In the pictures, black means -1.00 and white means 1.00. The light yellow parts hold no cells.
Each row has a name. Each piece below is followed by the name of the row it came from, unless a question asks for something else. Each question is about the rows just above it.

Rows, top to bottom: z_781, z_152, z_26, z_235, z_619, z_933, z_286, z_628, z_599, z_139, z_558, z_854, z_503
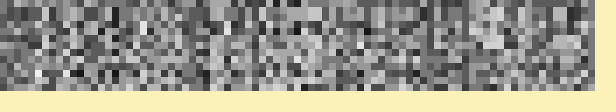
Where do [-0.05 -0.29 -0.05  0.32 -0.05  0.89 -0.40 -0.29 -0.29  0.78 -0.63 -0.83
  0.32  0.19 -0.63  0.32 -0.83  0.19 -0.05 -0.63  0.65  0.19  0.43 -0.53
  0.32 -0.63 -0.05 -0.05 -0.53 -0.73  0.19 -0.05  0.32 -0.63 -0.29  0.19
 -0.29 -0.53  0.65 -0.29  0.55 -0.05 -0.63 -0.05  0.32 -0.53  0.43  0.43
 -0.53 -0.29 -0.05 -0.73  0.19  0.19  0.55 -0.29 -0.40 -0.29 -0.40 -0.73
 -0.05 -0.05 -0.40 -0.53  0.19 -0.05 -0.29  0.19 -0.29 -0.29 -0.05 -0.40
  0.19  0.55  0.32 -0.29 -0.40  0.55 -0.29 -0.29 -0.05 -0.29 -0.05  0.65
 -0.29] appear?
z_558
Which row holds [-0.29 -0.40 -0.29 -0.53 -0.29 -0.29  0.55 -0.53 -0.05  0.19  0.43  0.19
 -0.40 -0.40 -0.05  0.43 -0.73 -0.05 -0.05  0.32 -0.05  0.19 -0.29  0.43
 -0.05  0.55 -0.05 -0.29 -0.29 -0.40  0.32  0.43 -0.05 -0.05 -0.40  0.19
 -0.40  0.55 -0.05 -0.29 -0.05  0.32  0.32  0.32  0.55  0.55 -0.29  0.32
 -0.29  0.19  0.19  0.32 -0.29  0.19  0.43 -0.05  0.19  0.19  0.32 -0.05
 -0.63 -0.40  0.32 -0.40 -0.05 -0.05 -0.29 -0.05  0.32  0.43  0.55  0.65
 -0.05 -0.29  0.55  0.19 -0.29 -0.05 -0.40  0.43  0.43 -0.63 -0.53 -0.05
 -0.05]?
z_26
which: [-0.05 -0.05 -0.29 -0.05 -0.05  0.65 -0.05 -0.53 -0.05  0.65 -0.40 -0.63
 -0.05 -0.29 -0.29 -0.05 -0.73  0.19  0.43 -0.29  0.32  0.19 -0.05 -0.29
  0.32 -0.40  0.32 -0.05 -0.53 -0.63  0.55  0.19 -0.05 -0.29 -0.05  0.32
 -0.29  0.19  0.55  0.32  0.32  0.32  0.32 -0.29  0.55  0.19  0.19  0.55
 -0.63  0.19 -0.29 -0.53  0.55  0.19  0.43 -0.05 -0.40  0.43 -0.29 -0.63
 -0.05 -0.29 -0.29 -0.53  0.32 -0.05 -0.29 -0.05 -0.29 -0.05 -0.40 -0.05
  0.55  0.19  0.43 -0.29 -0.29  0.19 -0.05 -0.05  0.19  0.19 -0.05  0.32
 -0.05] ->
z_628
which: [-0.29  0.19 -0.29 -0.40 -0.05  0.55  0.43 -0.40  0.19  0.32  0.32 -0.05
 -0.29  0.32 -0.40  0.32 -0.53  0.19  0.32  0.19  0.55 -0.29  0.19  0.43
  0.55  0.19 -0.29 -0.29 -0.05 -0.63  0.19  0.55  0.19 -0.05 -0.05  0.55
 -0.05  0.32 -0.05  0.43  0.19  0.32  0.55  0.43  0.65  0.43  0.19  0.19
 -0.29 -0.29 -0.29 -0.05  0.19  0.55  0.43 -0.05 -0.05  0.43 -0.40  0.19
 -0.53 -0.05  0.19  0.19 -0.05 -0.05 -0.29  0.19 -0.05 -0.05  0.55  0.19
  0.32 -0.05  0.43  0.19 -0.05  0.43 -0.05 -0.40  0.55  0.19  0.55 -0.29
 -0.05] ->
z_854
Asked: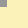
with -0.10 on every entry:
[0.09]
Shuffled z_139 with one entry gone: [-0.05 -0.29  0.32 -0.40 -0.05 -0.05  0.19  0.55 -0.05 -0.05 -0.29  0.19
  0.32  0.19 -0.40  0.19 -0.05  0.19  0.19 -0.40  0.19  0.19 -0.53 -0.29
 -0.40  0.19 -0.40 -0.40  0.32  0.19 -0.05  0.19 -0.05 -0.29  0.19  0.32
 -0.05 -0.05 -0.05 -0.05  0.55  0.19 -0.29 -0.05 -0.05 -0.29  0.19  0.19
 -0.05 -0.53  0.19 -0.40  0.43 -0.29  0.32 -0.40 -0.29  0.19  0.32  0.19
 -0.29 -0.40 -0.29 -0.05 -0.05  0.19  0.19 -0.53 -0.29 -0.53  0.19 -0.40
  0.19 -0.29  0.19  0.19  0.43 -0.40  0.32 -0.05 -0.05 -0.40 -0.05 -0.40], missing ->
[0.07]
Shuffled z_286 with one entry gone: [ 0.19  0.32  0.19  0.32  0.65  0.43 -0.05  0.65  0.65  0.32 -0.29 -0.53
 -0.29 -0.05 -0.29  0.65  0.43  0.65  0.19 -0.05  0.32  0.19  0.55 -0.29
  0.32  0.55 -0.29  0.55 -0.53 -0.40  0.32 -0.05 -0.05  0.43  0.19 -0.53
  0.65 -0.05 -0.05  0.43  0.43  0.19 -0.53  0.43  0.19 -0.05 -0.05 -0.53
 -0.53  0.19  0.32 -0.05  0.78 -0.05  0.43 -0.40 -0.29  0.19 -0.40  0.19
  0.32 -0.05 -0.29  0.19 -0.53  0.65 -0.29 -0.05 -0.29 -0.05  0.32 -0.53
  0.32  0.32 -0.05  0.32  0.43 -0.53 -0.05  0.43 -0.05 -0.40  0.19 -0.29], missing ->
[-0.17]

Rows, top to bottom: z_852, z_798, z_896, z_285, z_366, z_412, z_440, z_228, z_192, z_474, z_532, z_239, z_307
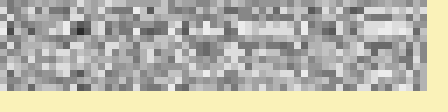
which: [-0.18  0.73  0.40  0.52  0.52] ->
z_798
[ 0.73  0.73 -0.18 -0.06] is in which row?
z_366
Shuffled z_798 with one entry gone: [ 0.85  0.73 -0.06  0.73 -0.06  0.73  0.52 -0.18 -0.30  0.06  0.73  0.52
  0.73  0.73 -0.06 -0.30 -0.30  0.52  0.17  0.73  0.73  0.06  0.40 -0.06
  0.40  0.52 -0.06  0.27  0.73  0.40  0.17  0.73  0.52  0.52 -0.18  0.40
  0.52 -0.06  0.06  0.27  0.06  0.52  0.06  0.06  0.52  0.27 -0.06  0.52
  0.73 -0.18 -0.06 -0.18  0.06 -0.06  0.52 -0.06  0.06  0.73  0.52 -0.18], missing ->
[0.63]
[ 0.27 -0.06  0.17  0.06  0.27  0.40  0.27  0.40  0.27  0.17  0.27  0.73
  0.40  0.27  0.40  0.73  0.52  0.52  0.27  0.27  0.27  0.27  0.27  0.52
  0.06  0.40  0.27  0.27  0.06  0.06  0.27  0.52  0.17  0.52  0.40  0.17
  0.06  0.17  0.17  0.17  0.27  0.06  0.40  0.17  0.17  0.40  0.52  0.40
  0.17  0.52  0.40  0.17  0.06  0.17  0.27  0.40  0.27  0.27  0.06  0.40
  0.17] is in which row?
z_852
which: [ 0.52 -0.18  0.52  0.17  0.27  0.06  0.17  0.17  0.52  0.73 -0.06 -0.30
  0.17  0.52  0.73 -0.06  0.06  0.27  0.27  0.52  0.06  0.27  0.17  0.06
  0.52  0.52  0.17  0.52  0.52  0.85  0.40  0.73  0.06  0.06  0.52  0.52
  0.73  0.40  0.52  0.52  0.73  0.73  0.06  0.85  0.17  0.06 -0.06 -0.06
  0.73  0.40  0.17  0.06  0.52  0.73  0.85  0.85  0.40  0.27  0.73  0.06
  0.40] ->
z_532

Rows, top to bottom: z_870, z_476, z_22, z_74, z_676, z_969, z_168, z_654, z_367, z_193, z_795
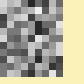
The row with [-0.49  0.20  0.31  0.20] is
z_22
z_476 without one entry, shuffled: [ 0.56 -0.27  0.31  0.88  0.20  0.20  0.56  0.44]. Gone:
[-0.05]
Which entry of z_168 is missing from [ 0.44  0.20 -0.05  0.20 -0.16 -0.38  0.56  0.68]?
[0.07]
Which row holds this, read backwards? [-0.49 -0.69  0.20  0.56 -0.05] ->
z_676
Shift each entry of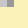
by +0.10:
[0.66 0.30]

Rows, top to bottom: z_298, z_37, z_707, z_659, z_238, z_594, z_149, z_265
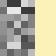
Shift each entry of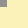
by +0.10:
[0.24]
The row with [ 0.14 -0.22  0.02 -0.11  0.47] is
z_265
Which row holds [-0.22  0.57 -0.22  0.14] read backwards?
z_659
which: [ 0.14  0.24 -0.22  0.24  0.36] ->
z_238
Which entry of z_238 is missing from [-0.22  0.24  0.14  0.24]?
[0.36]
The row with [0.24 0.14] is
z_707
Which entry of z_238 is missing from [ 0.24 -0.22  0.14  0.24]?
[0.36]

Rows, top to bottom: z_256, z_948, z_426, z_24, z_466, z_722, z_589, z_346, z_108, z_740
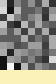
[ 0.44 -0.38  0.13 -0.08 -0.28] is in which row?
z_740
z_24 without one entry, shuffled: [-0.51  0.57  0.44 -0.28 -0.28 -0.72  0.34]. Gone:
[-0.18]
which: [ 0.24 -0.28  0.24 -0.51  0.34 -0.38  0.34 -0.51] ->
z_466
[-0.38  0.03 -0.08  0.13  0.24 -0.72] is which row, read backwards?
z_346
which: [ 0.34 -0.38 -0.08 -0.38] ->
z_722
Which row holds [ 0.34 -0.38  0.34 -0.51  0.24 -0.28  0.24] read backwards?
z_466
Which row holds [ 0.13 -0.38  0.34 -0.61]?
z_256

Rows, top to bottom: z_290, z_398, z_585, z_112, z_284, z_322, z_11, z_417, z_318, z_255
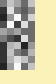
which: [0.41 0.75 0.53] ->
z_318
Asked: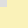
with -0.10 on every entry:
[0.65]
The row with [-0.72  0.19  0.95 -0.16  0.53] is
z_255
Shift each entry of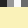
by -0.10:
[-0.82  0.09  0.85 -0.26]
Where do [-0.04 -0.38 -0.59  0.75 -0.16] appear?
z_322
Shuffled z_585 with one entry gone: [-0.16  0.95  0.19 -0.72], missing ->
[0.65]

